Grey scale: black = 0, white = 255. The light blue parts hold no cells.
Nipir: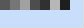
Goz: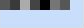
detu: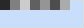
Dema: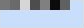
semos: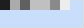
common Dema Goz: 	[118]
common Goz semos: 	[171]
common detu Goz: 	[171]

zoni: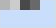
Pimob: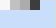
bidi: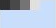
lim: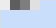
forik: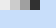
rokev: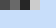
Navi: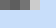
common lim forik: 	[236]
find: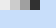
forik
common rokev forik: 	[204]
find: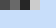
rokev
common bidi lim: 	[224]

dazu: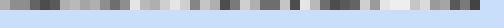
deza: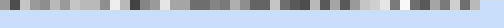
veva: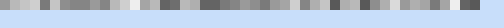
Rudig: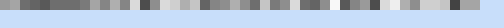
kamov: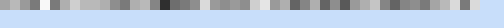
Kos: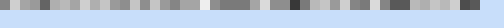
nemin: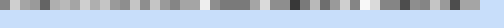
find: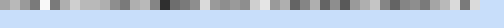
kamov
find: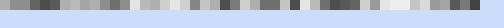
dazu
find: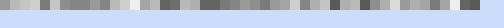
veva
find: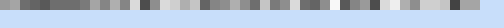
Rudig
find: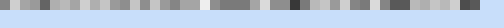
Kos

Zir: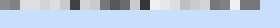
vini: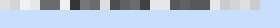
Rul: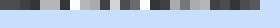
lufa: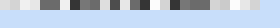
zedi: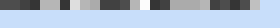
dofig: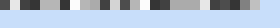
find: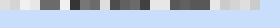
vini
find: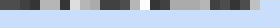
zedi

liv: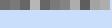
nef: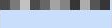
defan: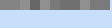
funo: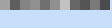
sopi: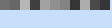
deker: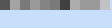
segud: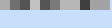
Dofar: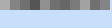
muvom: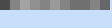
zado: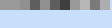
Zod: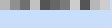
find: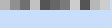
Zod
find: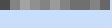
muvom
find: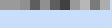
zado
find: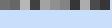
sopi

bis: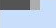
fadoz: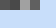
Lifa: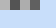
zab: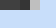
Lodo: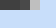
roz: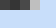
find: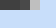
Lodo
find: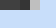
zab

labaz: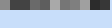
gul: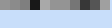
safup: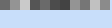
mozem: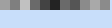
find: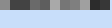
labaz
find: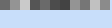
safup

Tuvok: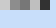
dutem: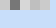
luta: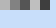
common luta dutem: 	[191]
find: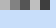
luta
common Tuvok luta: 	[191]
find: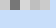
dutem

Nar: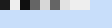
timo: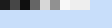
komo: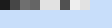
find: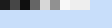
timo
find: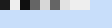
Nar
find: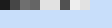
komo

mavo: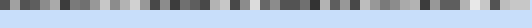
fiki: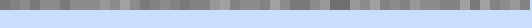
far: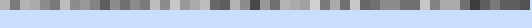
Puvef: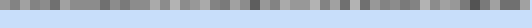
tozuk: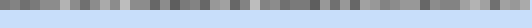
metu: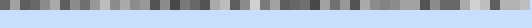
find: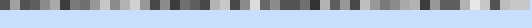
mavo
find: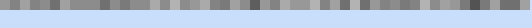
Puvef
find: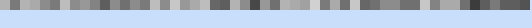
far

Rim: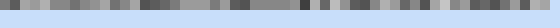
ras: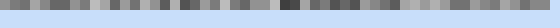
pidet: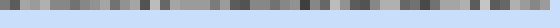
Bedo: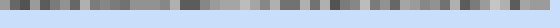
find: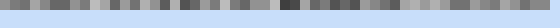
ras
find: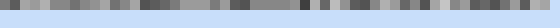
Rim

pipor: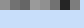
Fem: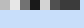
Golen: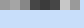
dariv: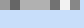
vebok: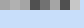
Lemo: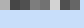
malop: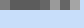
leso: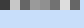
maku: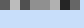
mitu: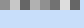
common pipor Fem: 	[114]
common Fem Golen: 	[59]
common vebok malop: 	[165]
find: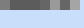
malop
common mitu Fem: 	[114]
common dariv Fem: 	[114]
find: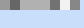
dariv

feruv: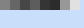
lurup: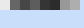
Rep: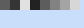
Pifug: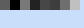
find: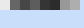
lurup
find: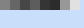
feruv

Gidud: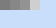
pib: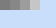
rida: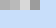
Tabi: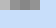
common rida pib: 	[156]
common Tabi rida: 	[186]
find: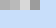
rida
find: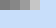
pib
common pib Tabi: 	[135]
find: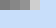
Gidud

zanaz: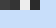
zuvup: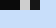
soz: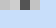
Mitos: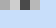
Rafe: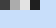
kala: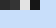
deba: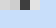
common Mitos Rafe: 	[172]
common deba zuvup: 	[206]
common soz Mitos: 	[206]
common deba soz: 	[206]
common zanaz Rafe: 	[62]

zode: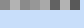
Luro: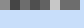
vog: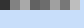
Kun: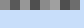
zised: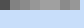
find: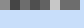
Luro
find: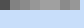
zised
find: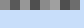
Kun
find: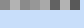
zode

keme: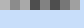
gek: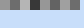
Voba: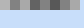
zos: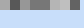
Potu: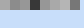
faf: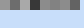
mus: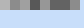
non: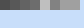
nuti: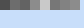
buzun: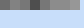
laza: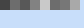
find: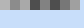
keme
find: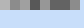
mus

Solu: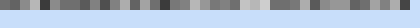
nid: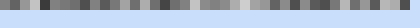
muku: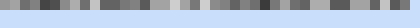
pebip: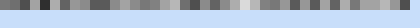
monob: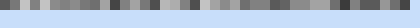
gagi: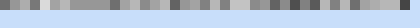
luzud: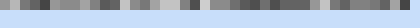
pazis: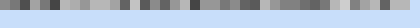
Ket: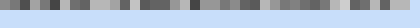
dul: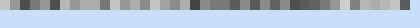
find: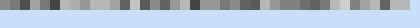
pazis
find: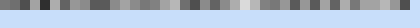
pebip
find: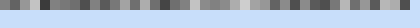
nid
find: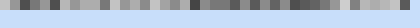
dul
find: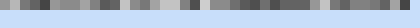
luzud

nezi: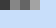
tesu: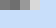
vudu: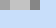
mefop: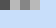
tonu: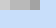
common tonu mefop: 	[185]
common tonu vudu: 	[163]
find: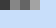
nezi
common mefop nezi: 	[134]
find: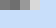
tesu

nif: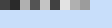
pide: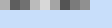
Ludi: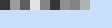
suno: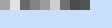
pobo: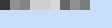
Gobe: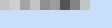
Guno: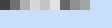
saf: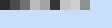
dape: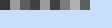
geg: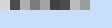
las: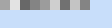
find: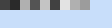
nif
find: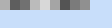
pide
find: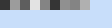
Ludi

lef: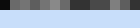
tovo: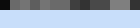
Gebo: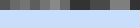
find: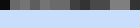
tovo
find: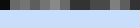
lef

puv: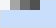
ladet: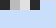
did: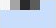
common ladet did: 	[42]
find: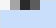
did
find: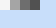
puv

